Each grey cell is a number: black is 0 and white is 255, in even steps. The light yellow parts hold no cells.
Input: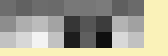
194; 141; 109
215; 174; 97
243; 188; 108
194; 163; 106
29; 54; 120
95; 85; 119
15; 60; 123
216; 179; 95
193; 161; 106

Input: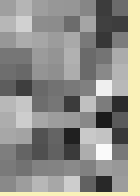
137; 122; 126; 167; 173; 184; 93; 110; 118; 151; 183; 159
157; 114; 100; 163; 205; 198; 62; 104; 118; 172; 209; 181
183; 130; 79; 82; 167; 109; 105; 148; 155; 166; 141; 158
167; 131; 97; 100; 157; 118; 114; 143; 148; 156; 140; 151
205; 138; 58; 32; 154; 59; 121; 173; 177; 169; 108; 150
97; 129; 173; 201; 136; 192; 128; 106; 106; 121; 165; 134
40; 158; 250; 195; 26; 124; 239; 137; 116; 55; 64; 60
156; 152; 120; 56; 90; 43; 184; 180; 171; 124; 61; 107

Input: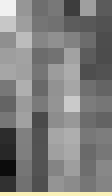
49; 12; 39; 44; 119; 100; 120; 166; 158; 143; 199; 241
113; 118; 127; 128; 161; 155; 175; 160; 162; 188; 158; 150
79; 83; 83; 82; 74; 122; 105; 117; 108; 134; 117; 110
148; 132; 160; 166; 141; 148; 146; 156; 114; 144; 113; 120
139; 158; 169; 174; 152; 202; 166; 172; 162; 130; 92; 61
118; 110; 106; 120; 108; 124; 111; 78; 92; 108; 88; 159
132; 136; 119; 125; 99; 118; 100; 82; 76; 77; 82; 91

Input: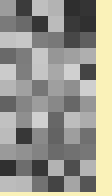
188; 48; 154; 187; 193; 98; 181; 203; 105; 194; 122; 156
185; 109; 145; 55; 143; 133; 161; 126; 124; 199; 106; 59
114; 55; 131; 138; 208; 157; 118; 197; 199; 126; 53; 191
68; 179; 107; 99; 103; 136; 159; 168; 150; 120; 187; 179
165; 78; 113; 158; 189; 103; 143; 208; 160; 71; 57; 46
85; 180; 119; 112; 172; 150; 207; 68; 175; 95; 48; 52

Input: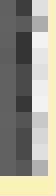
97; 97; 97; 98; 97; 97; 97; 94; 96; 98; 97
88; 74; 74; 85; 54; 74; 74; 52; 53; 91; 61
176; 222; 213; 200; 241; 237; 222; 229; 241; 172; 222

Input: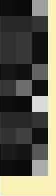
14; 27; 51; 41; 14; 54; 22; 48; 48; 41; 14
11; 21; 65; 40; 11; 109; 16; 55; 55; 40; 11
171; 88; 16; 52; 218; 16; 99; 16; 16; 52; 159

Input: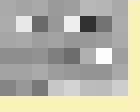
131; 161; 142; 165; 171; 170
152; 162; 141; 167; 231; 164
120; 170; 146; 157; 107; 168
198; 156; 127; 161; 152; 154
209; 152; 109; 149; 237; 157
188; 148; 176; 151; 48; 184
185; 148; 252; 156; 115; 180
203; 168; 158; 170; 171; 168
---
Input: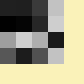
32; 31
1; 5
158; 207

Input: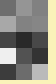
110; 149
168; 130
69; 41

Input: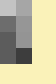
195; 166
109; 150
92; 148

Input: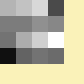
180; 194
124; 124
115; 173

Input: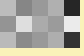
188; 134
148; 222
186; 138

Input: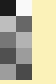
27; 249
190; 103
119; 179

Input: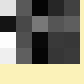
227; 89
20; 72
253; 80
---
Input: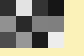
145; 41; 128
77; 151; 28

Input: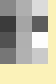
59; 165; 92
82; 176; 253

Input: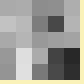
194; 185; 125
169; 181; 153

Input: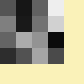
127; 25; 114
100; 171; 147

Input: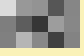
126; 93; 54
128; 181; 136

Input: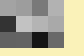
51; 194; 180
98; 99; 21
